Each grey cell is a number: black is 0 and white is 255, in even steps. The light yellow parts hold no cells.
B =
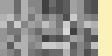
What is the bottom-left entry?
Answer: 148
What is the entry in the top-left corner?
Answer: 161
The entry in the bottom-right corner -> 107
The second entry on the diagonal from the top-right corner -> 92
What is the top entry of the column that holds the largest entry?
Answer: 92
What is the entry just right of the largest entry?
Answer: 64
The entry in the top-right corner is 79
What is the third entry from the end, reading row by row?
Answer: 133
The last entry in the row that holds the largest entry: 161
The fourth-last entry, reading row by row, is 107
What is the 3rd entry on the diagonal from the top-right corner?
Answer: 148
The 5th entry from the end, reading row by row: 177
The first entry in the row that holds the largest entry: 148
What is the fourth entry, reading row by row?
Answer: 177
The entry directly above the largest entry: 203
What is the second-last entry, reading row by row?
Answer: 79
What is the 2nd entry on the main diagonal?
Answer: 161
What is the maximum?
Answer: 215

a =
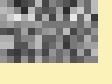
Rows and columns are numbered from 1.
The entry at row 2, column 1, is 186
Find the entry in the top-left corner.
160
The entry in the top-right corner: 186
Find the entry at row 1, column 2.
120
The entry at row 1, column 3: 43
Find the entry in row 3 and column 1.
160
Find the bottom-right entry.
132
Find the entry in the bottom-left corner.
148

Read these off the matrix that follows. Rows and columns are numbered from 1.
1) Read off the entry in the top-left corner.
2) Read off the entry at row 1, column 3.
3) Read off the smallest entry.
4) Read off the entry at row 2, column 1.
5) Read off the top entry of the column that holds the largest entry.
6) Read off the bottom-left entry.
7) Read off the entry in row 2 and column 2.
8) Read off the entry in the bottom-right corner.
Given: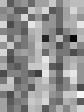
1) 188
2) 132
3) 8
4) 132
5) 188
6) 161
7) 148
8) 214

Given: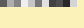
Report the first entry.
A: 91
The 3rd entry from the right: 78
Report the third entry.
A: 132

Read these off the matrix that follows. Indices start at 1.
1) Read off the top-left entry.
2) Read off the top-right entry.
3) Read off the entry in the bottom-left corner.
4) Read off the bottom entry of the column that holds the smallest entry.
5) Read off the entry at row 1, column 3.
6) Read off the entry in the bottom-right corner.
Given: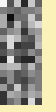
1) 246
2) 98
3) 52
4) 111
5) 200
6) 67

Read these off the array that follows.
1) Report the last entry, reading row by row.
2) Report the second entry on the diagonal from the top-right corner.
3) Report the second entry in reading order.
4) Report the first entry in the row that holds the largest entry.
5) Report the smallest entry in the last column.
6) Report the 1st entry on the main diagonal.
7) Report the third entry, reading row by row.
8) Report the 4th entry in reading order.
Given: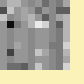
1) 210
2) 94
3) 181
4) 150
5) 94
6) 150
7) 181
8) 150

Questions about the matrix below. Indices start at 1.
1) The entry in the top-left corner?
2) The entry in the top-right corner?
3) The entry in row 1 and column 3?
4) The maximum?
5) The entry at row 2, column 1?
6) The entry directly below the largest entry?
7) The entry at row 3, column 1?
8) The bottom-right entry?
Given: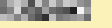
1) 120
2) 132
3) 201
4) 244
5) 108
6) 160
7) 189
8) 108

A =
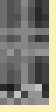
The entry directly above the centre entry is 135
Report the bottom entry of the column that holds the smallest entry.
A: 148
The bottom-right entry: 148
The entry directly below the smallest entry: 81
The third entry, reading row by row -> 94
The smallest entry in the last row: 109
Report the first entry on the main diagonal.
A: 109
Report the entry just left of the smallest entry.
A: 40
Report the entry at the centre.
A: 148
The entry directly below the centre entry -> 122
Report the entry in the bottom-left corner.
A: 122
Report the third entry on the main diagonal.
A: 81
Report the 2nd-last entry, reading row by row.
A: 148
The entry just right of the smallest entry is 66
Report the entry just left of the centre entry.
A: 109
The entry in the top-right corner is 66
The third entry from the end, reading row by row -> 135
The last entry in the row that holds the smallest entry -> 40
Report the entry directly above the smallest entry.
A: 81
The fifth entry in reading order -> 94
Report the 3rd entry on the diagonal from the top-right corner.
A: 81
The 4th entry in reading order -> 135
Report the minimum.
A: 27

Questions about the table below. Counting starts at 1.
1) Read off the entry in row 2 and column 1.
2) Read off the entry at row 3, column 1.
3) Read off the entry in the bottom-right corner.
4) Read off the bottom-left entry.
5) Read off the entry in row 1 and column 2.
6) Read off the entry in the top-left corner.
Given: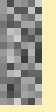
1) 153
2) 141
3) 180
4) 153
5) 76
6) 153

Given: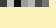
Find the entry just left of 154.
17
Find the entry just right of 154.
182
